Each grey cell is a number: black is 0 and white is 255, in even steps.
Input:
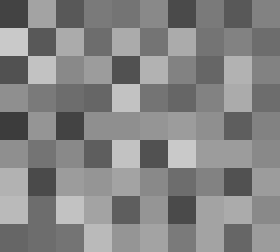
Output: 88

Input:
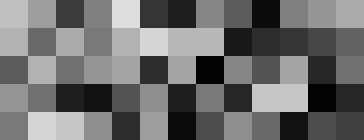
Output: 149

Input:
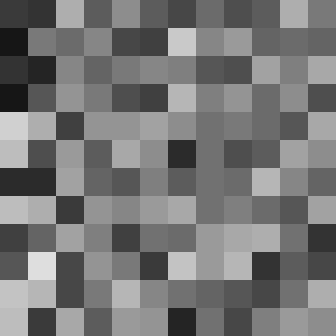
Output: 174

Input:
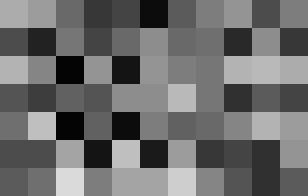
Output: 76

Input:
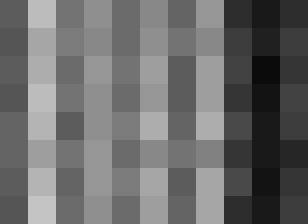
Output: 25

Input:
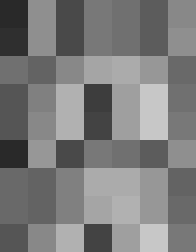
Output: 92
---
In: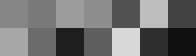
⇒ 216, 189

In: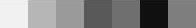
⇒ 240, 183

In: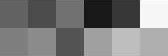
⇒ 247, 189

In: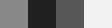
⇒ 243, 135

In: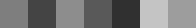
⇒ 196, 157

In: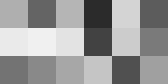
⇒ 240, 234
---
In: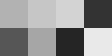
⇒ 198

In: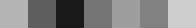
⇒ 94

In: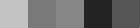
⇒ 121

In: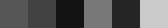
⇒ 66

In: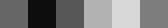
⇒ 13

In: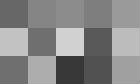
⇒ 133

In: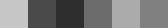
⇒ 74

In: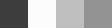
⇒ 252

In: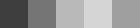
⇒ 117
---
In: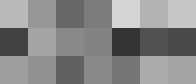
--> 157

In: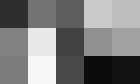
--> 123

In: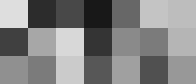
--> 144

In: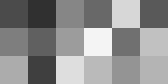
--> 172

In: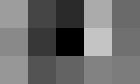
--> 151

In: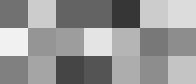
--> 128
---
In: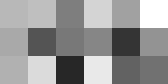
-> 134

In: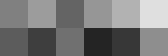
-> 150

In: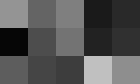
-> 115

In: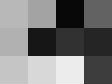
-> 22

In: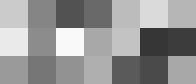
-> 195

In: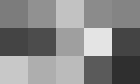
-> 159

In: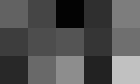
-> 84

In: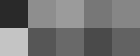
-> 155

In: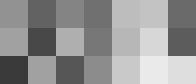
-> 183

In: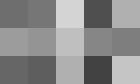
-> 191
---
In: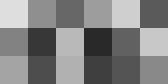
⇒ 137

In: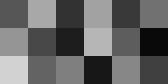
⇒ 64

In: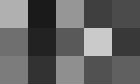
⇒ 96

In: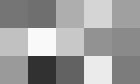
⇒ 124

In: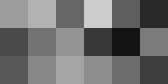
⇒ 62

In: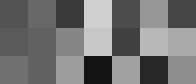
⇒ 142

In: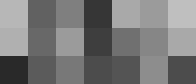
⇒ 76
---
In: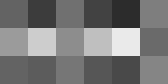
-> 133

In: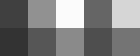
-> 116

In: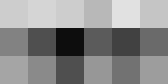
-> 157

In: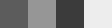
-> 237

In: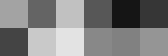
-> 149

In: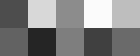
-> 106
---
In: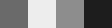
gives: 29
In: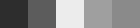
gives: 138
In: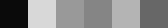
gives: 103
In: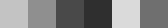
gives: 111
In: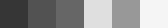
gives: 245
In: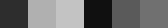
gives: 112
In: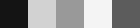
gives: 92
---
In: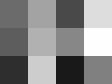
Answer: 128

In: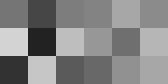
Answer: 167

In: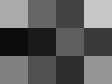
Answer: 149

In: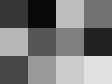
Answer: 226

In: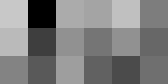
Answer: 111

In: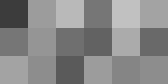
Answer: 141

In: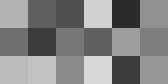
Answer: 150
